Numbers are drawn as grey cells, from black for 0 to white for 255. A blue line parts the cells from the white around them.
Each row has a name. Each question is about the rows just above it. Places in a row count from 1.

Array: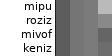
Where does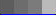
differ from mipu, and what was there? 2, [117]
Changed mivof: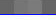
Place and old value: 1, [93]
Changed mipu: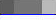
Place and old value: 3, [123]
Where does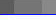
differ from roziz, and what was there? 3, [123]

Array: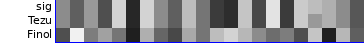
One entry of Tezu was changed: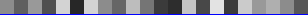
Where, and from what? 9, [95]
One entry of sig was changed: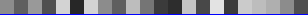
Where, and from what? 22, [87]

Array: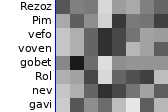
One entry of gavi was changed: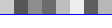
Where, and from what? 6, [230]
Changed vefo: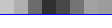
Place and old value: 3, [101]
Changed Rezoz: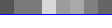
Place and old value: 2, [128]
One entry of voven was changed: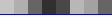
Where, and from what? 8, [94]

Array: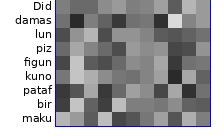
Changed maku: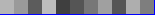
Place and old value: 5, [71]
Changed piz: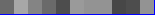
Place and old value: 7, [140]
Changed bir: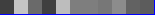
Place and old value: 3, [98]
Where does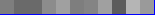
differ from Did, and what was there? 5, [154]
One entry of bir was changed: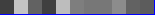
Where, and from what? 7, [126]

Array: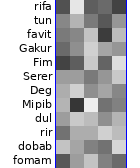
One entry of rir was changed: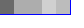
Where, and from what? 1, [114]
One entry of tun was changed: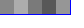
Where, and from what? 2, [180]
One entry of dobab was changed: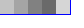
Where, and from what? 4, [114]

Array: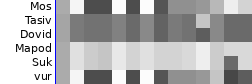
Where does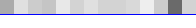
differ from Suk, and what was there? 14, [217]
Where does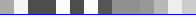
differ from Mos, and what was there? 14, [211]
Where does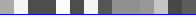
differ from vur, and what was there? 7, [252]
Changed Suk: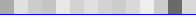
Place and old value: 9, [211]
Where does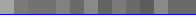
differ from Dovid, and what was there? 10, [114]
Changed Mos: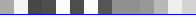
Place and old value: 3, [77]

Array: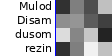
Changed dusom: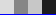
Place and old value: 4, [35]
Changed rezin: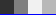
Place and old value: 4, [192]
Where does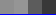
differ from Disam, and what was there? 4, [64]
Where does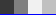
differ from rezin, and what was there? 1, [49]
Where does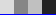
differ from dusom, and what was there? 3, [199]
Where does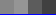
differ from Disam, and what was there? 1, [142]

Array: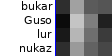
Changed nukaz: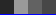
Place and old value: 1, [46]
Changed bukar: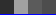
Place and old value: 4, [85]
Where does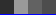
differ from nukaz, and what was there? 4, [71]
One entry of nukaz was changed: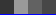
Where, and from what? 1, [46]

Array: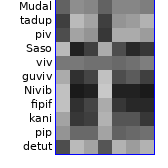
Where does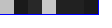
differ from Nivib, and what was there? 3, [33]
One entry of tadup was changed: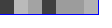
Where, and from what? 5, [148]
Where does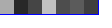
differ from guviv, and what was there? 2, [48]
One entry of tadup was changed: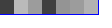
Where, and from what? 3, [163]
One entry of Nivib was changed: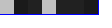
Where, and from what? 4, [200]
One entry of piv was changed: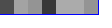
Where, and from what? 7, [156]

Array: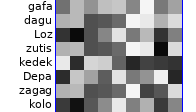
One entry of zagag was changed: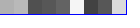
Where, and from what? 5, [106]
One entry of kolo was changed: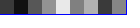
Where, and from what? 4, [140]
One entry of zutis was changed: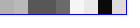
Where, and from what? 3, [80]
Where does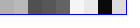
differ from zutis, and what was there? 5, [106]
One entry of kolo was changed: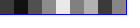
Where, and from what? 3, [87]
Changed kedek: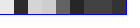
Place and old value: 8, [58]
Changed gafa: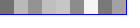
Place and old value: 6, [134]

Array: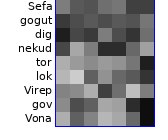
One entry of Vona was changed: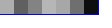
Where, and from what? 6, [104]
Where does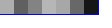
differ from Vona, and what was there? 7, [14]

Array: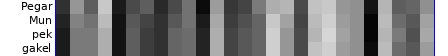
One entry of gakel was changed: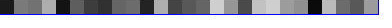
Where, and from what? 3, [122]
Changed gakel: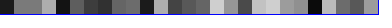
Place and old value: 11, [35]
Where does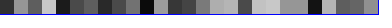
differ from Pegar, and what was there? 22, [144]
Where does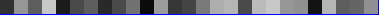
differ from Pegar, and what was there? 19, [194]

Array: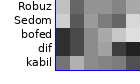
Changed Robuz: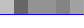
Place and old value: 6, [169]
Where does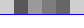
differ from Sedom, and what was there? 6, [215]
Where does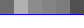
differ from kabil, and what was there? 1, [116]

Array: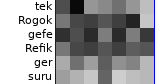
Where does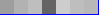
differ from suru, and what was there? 3, [198]
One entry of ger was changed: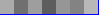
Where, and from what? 5, [144]
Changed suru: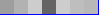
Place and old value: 3, [198]
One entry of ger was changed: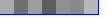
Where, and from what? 6, [131]
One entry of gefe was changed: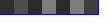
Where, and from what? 7, [56]
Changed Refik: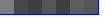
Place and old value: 1, [119]

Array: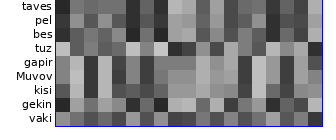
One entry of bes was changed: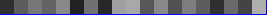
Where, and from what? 6, [40]
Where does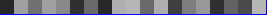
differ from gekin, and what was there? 14, [119]
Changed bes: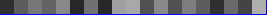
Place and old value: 11, [87]
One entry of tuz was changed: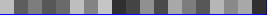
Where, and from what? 4, [93]
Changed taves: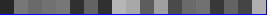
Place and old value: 5, [113]
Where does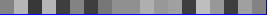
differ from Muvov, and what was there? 2, [190]
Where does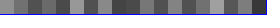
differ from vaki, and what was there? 8, [144]

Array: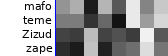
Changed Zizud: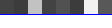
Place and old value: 3, [188]
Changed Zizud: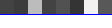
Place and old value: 6, [60]
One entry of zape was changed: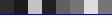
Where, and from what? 6, [110]
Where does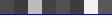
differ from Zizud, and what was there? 1, [67]
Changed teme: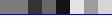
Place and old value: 6, [233]
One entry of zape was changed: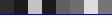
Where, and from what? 4, [33]
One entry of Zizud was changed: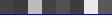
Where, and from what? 7, [241]

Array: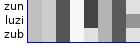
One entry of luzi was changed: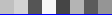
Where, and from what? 2, [205]
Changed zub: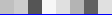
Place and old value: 7, [91]
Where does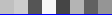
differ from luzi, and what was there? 7, [91]
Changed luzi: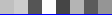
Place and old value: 4, [247]
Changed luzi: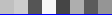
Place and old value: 6, [180]
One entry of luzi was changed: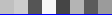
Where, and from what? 8, [149]

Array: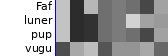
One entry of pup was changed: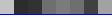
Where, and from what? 7, [71]
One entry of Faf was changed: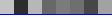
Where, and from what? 4, [111]
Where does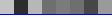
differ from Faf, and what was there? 8, [162]
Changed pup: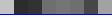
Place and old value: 5, [123]
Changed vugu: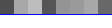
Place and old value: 6, [148]
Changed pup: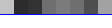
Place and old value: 7, [71]
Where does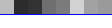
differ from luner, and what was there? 1, [195]

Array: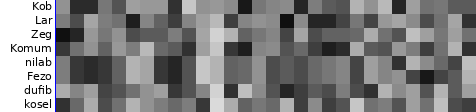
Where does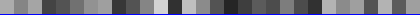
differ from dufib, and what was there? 3, [159]
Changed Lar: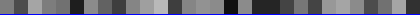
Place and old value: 7, [133]
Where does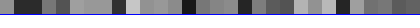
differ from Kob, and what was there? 30, [91]

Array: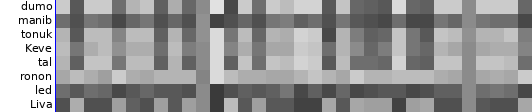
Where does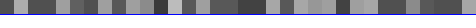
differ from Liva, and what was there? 23, [159]
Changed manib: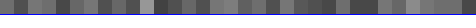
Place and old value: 11, [145]
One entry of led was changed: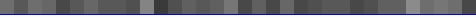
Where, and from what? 11, [139]

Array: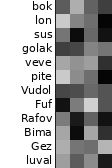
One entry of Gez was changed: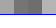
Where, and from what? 1, [174]
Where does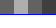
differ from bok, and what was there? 1, [92]
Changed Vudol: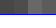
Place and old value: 4, [84]
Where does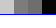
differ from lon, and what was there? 2, [132]
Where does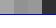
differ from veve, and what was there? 3, [158]
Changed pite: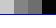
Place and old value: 2, [140]

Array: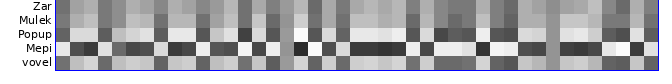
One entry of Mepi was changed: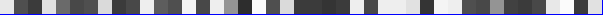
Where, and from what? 12, [86]
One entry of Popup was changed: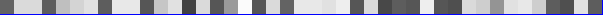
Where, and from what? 35, [212]
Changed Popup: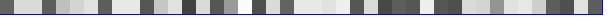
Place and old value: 19, [86]
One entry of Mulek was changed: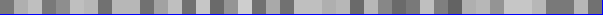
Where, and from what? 35, [175]

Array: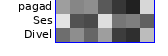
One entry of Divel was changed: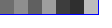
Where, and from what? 3, [102]
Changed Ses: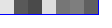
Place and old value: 2, [82]
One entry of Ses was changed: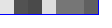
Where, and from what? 6, [126]

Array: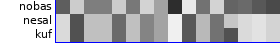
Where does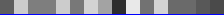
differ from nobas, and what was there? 13, [100]
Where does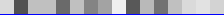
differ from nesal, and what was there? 13, [198]
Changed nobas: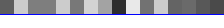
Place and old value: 12, [211]

